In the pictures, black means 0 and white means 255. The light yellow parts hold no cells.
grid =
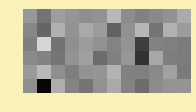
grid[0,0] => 152
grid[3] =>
[138, 130, 117, 147, 160, 109, 128, 151, 50, 167, 126, 123]
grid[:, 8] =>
[129, 182, 62, 50, 128, 109]
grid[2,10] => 128
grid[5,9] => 140
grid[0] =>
[152, 115, 158, 149, 142, 146, 184, 140, 129, 137, 146, 171]
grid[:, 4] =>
[142, 169, 155, 160, 147, 117]
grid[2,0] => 127
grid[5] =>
[143, 7, 173, 131, 117, 145, 169, 131, 109, 140, 147, 148]
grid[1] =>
[135, 101, 176, 147, 169, 156, 98, 145, 182, 116, 177, 156]
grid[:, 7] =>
[140, 145, 147, 151, 129, 131]
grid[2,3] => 143

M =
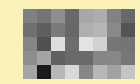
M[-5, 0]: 129
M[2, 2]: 222
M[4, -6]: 183
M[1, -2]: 137
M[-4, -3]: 182
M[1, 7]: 84
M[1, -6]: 123
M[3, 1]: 164
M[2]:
[133, 80, 222, 109, 227, 209, 118, 116]
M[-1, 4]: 134
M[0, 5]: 173

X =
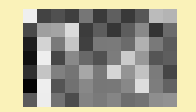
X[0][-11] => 239
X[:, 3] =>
[63, 219, 197, 137, 116, 113, 76]
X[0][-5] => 95
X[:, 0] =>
[239, 73, 30, 16, 47, 4, 91]
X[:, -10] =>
[67, 159, 211, 238, 196, 238, 237]
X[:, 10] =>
[180, 107, 91, 94, 69, 98, 146]
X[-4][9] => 85
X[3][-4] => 203
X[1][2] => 164
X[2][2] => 122
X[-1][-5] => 133
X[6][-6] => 122
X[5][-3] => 221
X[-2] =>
[4, 238, 84, 113, 136, 119, 120, 136, 221, 125, 98]
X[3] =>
[16, 238, 70, 137, 104, 81, 124, 203, 152, 85, 94]
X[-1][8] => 115
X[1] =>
[73, 159, 164, 219, 60, 93, 54, 93, 137, 52, 107]
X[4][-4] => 148

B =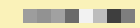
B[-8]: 157
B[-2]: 62
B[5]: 189
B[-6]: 161

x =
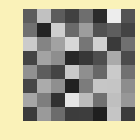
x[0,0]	93
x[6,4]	188
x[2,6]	58
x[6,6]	191
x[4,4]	143
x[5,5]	198
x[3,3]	40
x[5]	[70, 171, 143, 33, 124, 198, 197, 141]
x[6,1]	126
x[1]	[112, 36, 206, 106, 157, 81, 94, 67]
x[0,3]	65
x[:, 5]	[43, 81, 209, 78, 103, 198, 112, 31]
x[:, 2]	[92, 206, 162, 142, 68, 143, 49, 108]
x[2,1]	132
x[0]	[93, 193, 92, 65, 110, 43, 237, 83]

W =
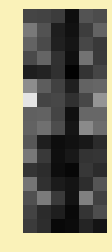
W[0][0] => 69
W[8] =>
[98, 112, 77, 21, 138, 109]
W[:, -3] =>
[14, 17, 21, 16, 2, 31, 48, 16, 21, 17, 24, 7, 20, 19, 9, 11]
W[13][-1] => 65
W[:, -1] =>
[76, 99, 57, 58, 69, 102, 149, 103, 109, 43, 53, 43, 85, 65, 77, 20]
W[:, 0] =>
[69, 121, 99, 74, 30, 141, 228, 96, 98, 87, 120, 52, 116, 80, 67, 59]
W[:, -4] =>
[60, 30, 32, 49, 48, 65, 71, 68, 77, 13, 15, 13, 27, 58, 30, 8]
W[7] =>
[96, 98, 68, 16, 103, 103]
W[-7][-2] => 24
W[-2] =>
[67, 43, 30, 9, 52, 77]
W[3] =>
[74, 101, 49, 16, 115, 58]
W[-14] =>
[99, 74, 32, 21, 71, 57]
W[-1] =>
[59, 45, 8, 11, 36, 20]
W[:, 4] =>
[83, 61, 71, 115, 51, 99, 71, 103, 138, 24, 51, 55, 45, 128, 52, 36]
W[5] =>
[141, 93, 65, 31, 99, 102]

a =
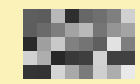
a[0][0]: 94
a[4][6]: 173
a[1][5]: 117
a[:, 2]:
[184, 126, 201, 39, 212]
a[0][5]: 111
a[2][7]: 126
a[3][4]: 63
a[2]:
[41, 159, 201, 129, 116, 95, 226, 126]
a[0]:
[94, 92, 184, 46, 103, 111, 127, 208]
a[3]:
[209, 174, 39, 57, 63, 210, 64, 65]
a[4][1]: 51

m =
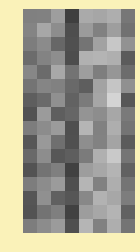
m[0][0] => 128
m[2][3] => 80
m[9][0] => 87
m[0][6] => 174
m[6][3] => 98
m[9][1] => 153
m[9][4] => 142
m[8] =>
[125, 140, 155, 79, 181, 129, 174, 116]
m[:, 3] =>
[63, 78, 80, 77, 115, 105, 98, 102, 79, 80, 94, 65, 79, 86, 65, 79]
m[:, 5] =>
[166, 129, 162, 180, 126, 163, 166, 141, 129, 130, 176, 167, 129, 178, 167, 129]
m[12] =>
[125, 140, 155, 79, 181, 129, 174, 116]
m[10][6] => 201
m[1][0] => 132
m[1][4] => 155
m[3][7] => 91
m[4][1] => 107
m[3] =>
[108, 131, 142, 77, 177, 180, 175, 91]
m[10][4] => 123
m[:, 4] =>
[170, 155, 116, 177, 158, 94, 123, 148, 181, 142, 123, 157, 181, 136, 157, 181]
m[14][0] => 83
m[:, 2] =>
[158, 141, 103, 142, 168, 129, 144, 94, 155, 111, 87, 127, 155, 96, 127, 155]
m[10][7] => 117
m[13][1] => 144
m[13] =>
[85, 144, 96, 86, 136, 178, 167, 125]
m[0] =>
[128, 129, 158, 63, 170, 166, 174, 119]
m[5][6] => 197
